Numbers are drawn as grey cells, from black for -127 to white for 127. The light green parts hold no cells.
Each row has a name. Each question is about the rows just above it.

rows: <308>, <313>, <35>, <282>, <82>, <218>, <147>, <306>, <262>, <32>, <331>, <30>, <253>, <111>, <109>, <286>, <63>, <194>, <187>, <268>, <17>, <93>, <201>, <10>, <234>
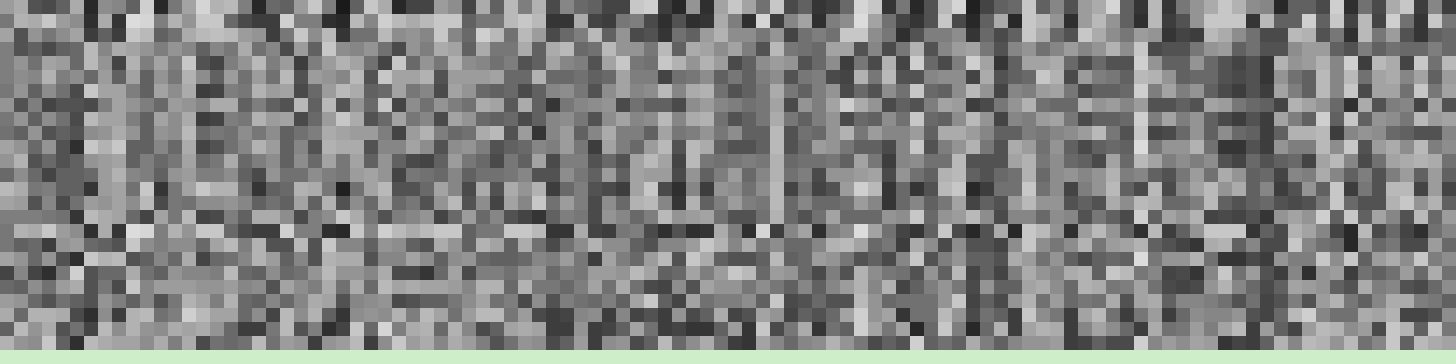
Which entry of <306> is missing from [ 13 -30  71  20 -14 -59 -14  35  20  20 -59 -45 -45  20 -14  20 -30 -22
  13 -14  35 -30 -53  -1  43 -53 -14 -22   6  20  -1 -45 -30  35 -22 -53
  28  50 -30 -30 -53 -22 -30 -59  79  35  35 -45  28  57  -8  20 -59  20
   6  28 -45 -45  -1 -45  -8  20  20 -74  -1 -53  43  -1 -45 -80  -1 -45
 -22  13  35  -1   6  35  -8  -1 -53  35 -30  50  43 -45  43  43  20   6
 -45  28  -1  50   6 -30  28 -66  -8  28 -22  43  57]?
[-38]
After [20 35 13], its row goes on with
[ 57 -53  -8 -14  13  13  20   6 -30 -14 -30  35 -30  50 -45  13 -22  43
 -22  -8 -45  20  57 -45  13 -59  35   6  71 -14  28  -1 -53  13 -22  50
  57   6 -74  50 -30  -1  28  -1  -8  57 -22   6 -22 -22 -14  28   6 -74
 -22   6 -30  -8  35 -59 -30 -45  28  57  20  20 -45 -30 -45  43  13  57
  50 -22 -22  -1  57 -30 -45 -30 -22 -45 -53 -45  -8  71 -22 -45 -45  50
  71  20  50 -30]
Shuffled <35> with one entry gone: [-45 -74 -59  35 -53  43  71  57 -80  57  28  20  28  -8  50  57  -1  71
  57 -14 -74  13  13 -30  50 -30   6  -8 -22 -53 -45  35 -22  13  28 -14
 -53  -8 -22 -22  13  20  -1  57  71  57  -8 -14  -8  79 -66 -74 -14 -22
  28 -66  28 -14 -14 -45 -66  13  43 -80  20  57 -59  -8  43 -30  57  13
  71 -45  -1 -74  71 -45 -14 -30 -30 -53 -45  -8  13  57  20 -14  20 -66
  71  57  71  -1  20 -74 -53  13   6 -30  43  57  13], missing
[63]
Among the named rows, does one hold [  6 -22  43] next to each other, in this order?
yes

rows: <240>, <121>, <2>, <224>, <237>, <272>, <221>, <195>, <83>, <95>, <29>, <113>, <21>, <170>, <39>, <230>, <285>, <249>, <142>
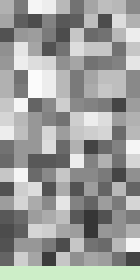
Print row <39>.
[ 29  85  43   9 101   2 -27  29  -5  85]
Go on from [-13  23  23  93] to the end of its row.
[-21  49 -59 -21   2 117]
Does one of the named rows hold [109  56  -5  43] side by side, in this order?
yes
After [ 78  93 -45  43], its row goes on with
[-45  29 -27  56 -27]

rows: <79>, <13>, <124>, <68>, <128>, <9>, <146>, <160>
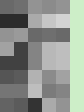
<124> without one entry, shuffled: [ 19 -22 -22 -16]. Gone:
[26]
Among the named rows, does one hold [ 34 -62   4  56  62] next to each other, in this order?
yes

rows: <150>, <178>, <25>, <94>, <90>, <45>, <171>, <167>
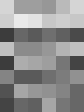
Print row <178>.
[ 78 106  99  71  78  71]
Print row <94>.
[64 11 11 23 51 64]
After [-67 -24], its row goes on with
[-37 -16 -31 -53]

